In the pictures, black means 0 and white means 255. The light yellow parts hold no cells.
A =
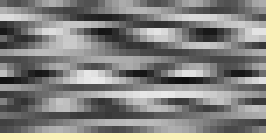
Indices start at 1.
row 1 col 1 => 107
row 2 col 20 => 180
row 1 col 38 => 171
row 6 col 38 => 191
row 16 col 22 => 183
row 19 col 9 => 178
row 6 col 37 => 202
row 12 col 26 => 19
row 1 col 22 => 85
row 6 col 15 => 78
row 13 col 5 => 136
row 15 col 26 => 58
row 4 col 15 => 169
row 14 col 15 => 191
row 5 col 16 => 23
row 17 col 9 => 70
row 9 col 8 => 110
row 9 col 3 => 72
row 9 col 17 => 174
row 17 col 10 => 71
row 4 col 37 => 184
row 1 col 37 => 164
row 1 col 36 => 136
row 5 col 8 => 222
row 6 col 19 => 74
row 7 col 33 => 159
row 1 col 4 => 91
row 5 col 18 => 76
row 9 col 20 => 166
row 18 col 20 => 186
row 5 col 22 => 220
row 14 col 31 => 203
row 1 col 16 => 141
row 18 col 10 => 129
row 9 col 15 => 171
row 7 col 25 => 127
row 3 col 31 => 210
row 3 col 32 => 194
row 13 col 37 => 90

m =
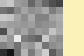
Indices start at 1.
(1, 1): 189
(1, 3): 156
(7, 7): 116
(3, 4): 141
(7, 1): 129
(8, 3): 111
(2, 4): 164
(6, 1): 178
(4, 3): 156
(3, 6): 129
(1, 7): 104
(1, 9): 68
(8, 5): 123
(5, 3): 145
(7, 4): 161
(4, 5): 159
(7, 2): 147
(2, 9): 149
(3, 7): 130
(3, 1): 201

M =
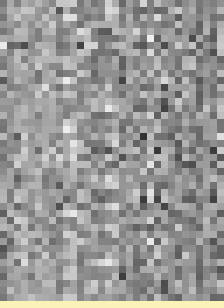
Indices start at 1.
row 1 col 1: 119
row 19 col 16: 130
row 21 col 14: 121
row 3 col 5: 167
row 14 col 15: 177
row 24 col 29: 156
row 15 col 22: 168
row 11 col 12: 202
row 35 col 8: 111
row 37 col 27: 201
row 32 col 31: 118
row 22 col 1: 138
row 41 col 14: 205
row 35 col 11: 190
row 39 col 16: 149
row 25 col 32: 102
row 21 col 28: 135
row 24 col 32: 185
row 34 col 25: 132
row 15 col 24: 82
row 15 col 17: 171
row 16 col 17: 197
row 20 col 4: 206
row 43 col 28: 157
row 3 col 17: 176
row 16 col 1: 146
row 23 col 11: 218
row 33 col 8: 123
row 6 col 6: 126
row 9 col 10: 194
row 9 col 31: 143
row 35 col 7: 179
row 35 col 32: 148
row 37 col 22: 140
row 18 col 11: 189
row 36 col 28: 141
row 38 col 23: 113
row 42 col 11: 164
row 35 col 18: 154
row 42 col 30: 140

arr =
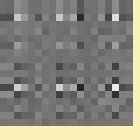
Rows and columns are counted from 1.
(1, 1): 109
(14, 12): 143
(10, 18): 124
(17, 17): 75
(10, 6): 131
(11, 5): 112
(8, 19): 122
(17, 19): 123
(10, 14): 122
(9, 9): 111
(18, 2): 119
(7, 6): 108
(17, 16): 123
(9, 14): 111
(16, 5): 108
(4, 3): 122
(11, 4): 120
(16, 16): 103
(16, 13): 111
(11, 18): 115
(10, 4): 98
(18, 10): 117
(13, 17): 234
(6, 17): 125
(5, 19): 131
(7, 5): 115
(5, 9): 114
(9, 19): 115
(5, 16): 103
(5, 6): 134
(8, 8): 116
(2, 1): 108
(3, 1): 81
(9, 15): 120
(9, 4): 120
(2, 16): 101
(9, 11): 115
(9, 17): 120
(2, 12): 89
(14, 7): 111

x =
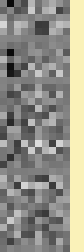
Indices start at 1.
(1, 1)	131
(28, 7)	122
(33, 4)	112
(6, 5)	127
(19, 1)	82
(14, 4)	156
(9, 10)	160
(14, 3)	81
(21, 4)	195
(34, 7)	101
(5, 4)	135
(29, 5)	103
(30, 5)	129
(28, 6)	147
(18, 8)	181
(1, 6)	115
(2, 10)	103
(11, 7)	149
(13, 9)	119
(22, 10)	108
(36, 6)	143
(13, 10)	114
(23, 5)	124
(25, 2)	123
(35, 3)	111
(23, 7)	107
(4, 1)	214
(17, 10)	132
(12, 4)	124
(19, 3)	161
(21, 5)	112
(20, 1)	69
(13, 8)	103
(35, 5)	124
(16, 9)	116
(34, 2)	122
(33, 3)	146
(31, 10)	144

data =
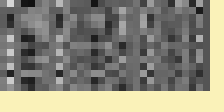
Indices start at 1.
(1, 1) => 131
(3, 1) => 92
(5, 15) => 96
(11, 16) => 77
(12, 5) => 31
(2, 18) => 164
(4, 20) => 105
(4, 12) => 76
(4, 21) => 163
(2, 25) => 102
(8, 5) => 29
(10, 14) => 55
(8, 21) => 58
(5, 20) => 107
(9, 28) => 76
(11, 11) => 137
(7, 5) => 69
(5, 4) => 82
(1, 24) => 98
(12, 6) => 91
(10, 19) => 106
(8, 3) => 107
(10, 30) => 84
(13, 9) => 133
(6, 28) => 58
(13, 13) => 122
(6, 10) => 133
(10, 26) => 102
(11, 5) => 137
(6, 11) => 86
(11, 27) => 103
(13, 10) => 92
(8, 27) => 125
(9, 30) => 84
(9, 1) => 106
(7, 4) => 100
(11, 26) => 64
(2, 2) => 94
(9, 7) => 146

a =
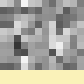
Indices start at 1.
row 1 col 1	205
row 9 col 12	164
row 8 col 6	163
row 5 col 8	207
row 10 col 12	162
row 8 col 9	217
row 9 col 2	147
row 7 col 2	151
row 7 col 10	182
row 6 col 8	216
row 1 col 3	137
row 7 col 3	54
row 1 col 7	142
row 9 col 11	134
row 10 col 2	97
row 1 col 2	189
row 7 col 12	187
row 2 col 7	147
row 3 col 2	134
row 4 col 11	156
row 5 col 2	190
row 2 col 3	122
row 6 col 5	178
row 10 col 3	119
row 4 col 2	103
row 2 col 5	121
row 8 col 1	160
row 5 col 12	168
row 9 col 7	145
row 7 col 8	218
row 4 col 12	194
